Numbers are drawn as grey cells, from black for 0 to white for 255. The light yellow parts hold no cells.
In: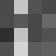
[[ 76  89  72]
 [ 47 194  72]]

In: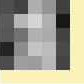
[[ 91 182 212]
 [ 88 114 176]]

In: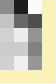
[[195 104  78]
 [209 236 148]]

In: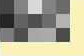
[[ 38  99  79]
 [124  79 167]]

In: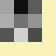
[[174 114 148]
 [ 84 208  75]]

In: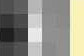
[[ 55  75 208]
 [ 32  57 232]]
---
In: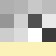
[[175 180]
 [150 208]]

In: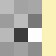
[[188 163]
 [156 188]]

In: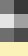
[[122  56]
 [228 161]]

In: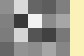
[[143 217]
 [128  57]]

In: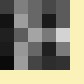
[[ 62 127]
 [ 19 157]]

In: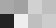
[[168 161]
 [ 35 238]]

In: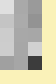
[[223 169]
 [196 171]]

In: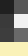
[[ 32  87]
 [ 58 241]]
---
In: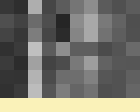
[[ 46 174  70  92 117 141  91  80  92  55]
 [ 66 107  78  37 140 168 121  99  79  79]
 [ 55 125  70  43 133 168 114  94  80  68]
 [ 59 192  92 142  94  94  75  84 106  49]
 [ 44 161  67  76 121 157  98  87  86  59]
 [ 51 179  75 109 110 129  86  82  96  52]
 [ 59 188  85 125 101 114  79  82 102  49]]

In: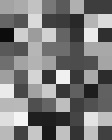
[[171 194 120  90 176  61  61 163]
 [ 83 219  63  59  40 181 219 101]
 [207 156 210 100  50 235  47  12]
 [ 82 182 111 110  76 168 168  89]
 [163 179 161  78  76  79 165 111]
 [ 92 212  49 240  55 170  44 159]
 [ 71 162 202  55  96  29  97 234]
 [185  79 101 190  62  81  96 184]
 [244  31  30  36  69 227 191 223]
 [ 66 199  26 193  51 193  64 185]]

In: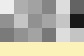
[[174 162 133 221  99 237]
 [197 145 165 197  25 145]
 [146 163 120 221 196 122]]

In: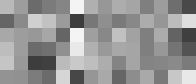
[[157 107 123 133 244 176 151 173 165 127 157 110  73 185]
 [138 208 194 155  60 119 143 122 136 172 150 188 222 101]
 [157 152 167 101 244 159 136 193 162 127 171  99  63 168]
 [157 107 112 144 233 176 153 168 165 127 152 116  83 189]
 [153  61  64 187 201 190 173 132 165 132 134 138 123 197]
 [145 124 107 214  71 150 169 102 141 169 121 199 232 147]]

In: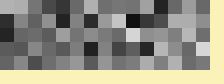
[[174 117  73  54 105 176 111 118 115 161  35 104 156 104 178]
 [133  97 144  35 130  43 154 196  17  56  77 174 173 142  46]
 [102 108  92 158 116 140 122 106 213 143 149 127 183 110  36]
 [ 87 135 105  89 125  33 130  68  94  38 182 141 104 214  91]
 [135  77 110 130 151  90 149 114 124 172 127 177 108 120 100]]

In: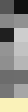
[[ 15  86]
 [145 136]
 [205  31]
 [194 148]
 [182 143]
 [109 108]
 [166 117]]

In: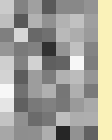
[[130 160  89 136 136 147 203]
 [ 88 178 145 178 193 159 190]
 [215 104 112 185 173 155 127]
 [122 129  48 149 192 131 150]
 [130 210  95  99 247 125 207]
 [ 93 157 124 177 188 149 211]
 [113 157 176 118 175 121 247]
 [ 96 121 129 119 154 169 229]
 [144 107 118 190 173 174 195]
 [142 143 174  38 146  97 167]]
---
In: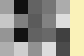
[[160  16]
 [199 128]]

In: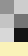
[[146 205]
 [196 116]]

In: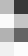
[[187  56]
 [250 197]]

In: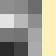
[[142 137]
 [226 184]]

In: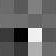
[[107  89]
 [113 112]]

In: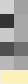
[[209 161]
 [ 52 168]]

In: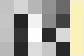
[[194 213]
 [197  36]]

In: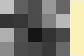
[[193  96]
 [ 52  55]]
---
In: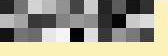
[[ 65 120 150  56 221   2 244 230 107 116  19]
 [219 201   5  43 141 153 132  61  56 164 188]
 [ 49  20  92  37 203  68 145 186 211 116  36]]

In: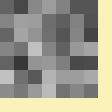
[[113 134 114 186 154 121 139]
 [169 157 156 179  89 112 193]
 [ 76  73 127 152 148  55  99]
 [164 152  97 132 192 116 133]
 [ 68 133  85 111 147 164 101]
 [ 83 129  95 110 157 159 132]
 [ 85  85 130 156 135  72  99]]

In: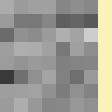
[[144 152 136 134 152 173 155]
 [131 144 124 145 162 159 158]
 [153 111 129 164 144 112  57]
 [133 132 128 150 154 148 156]
 [141 160 120 161 172 174 158]
 [204 163 175 155 140 145 107]
 [ 89 101  95 134 120 120 155]
 [136 142 134 160 160 155 171]]

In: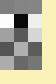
[[118 104 172]
 [ 92 175  84]
 [214  89 161]
 [239   9 252]
 [133 132 127]]

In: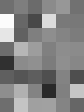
[[102 132 161 160 196 110]
 [197 128  41 131 177 142]
 [ 78 131  79  94  85  95]
 [135 143 124 144 139  48]
 [139 141 128 157 182 109]
 [124 132 142 127  97 230]
 [120 121 220  72 103 252]
 [113 151 139 107 126 111]]

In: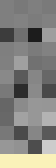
[[204  77 146 151]
 [ 89 134  74 120]
 [179 151 162 104]
 [150 151 139 102]
 [ 73 138  44 121]
 [103 134  90 137]
 [117 113 160 128]
 [130 123 133 127]
 [158  28 111  60]
 [129 124 130 127]
 [122 127 121 127]]
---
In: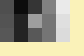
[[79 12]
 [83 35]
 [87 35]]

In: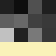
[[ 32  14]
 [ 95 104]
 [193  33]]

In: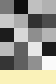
[[120  14]
 [201 173]
 [ 28 216]]

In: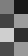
[[126  24]
 [ 66 156]
 [207  46]]

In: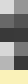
[[218 150]
 [104  83]
 [ 57  58]]

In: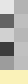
[[230 179]
 [ 99 191]
 [209 183]]

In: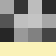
[[168  53]
 [ 84 191]
 [ 38 153]]

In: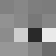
[[129 135]
 [146 137]
 [140 206]]
